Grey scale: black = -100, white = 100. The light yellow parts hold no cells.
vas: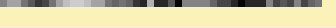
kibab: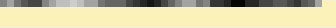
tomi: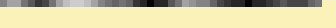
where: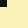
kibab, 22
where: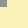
tomi, 28
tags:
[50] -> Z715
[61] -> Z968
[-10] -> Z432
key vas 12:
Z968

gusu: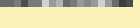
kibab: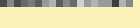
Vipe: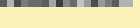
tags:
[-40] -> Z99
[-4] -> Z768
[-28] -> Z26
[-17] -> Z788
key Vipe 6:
Z788
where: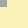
Vipe, 8
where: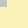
Vipe, 12
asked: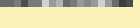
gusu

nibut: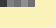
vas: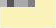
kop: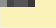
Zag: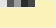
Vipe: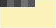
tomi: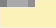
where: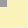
Zag, 3
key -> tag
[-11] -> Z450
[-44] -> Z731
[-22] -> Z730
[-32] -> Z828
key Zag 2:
Z828
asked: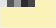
Zag
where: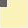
Vipe, 2

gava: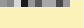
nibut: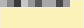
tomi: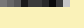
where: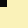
tomi, 8
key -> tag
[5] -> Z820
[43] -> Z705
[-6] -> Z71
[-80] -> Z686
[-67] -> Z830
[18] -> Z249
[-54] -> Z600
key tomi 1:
Z71
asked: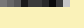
tomi
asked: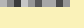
nibut
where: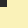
tomi, 7
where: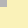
nibut, 1

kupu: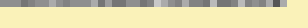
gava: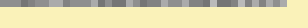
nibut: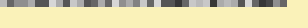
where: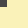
nibut, 39
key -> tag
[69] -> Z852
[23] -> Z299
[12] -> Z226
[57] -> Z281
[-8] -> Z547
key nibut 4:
Z226
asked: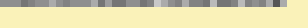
kupu
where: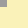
kupu, 16
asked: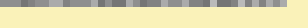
gava

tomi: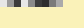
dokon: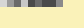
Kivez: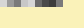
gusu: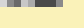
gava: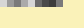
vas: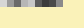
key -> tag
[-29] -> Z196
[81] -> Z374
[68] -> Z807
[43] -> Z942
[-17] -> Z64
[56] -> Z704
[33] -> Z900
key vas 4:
Z942
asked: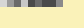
dokon
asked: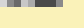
gusu
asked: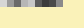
vas
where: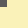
vas, 6
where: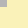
vas, 4
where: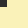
tomi, 7

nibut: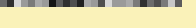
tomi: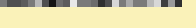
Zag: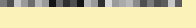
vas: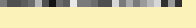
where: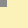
Zag, 20
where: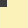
tomi, 24
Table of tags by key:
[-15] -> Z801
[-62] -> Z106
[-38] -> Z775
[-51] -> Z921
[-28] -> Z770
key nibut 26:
Z770

